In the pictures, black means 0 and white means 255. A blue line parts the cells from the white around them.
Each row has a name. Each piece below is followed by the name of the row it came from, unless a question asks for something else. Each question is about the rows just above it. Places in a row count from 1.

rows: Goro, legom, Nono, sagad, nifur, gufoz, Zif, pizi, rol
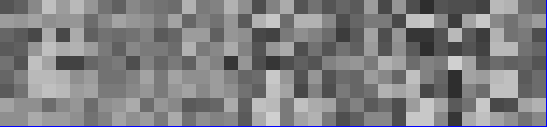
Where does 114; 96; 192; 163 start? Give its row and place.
Zif, 18
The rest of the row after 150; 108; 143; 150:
171; 108; 150; 136; 90; 96; 102; 171; 96; 192; 185; 122; 192; 171; 163; 102; 130; 90; 108; 78; 156; 200; 163; 90; 114; 200; 72; 78; 163; 178
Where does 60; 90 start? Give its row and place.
Nono, 25
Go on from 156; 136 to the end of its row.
102; 192; 130; 102; 46; 163; 156; 185; 192; 90; 108
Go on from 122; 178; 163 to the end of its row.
108; 130; 122; 208; 163; 84; 108; 96; 102; 84

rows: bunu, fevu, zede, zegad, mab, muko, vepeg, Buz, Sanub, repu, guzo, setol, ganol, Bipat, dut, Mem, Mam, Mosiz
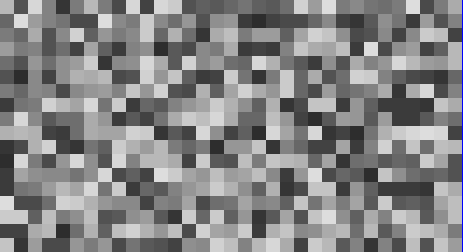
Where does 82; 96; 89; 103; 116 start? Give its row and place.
bunu, 14
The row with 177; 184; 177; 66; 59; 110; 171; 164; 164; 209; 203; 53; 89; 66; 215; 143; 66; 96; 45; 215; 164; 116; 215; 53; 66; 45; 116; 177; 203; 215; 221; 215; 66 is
repu
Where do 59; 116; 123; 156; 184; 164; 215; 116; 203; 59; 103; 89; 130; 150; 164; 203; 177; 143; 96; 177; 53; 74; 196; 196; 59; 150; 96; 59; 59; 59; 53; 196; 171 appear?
Bipat
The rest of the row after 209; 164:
156; 203; 59; 177; 196; 137; 143; 171; 184; 110; 184; 89; 130; 203; 190; 171; 123
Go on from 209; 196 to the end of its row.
143; 74; 82; 137; 66; 137; 203; 190; 66
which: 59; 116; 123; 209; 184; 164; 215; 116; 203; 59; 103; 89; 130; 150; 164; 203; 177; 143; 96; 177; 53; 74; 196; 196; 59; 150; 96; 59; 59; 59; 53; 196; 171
Buz
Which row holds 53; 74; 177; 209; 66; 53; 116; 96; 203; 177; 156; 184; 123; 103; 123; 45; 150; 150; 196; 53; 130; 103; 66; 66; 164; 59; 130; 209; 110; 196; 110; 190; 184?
guzo

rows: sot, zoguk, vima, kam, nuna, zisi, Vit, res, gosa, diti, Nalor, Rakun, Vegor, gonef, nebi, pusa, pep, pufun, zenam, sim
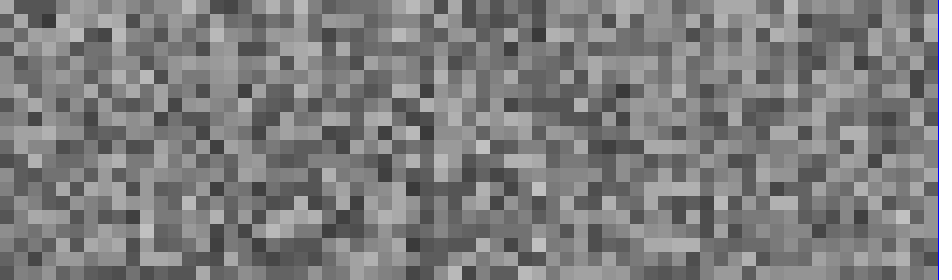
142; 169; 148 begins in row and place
nuna, 42
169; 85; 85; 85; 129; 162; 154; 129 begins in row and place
sot, 1
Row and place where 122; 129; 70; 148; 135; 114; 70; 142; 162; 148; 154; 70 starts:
diti, 13

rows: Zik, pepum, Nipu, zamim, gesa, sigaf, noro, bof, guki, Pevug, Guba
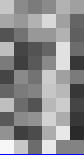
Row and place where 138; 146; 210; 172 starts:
guki, 2
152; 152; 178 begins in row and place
Nipu, 3
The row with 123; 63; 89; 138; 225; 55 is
gesa

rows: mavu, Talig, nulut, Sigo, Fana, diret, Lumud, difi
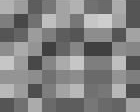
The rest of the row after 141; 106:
106; 148; 126
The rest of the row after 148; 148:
141; 113; 134; 141; 106; 106; 148; 126
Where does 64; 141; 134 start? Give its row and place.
Sigo, 8

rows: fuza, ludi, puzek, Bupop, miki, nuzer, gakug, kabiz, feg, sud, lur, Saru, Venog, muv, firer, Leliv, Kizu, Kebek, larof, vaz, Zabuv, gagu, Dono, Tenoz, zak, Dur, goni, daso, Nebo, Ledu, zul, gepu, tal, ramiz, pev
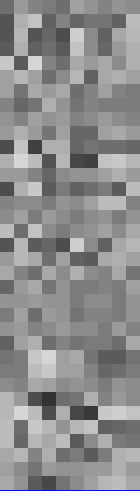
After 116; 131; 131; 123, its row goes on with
147
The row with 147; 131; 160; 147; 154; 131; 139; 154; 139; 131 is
feg
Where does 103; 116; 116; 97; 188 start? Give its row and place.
ludi, 6
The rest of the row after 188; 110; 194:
139; 123; 139; 147; 160; 139; 168
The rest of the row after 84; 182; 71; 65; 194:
200; 182
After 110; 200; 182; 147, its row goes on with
182; 194; 97; 103; 110
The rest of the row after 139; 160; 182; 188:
168

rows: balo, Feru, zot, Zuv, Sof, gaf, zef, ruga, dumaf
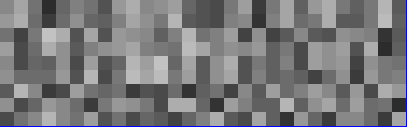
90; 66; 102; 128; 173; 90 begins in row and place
dumaf, 12
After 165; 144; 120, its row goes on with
181; 90; 82; 74; 128; 136; 51; 128; 165; 108; 120; 173; 90; 90; 120; 187; 96
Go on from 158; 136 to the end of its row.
90; 152; 74; 173; 152
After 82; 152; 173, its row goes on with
136; 144; 158; 102; 82; 74; 120; 158; 59; 120; 165; 96; 152; 173; 120; 96; 120; 181; 90
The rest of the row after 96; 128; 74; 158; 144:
152; 66; 144; 120; 114
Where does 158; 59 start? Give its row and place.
balo, 18

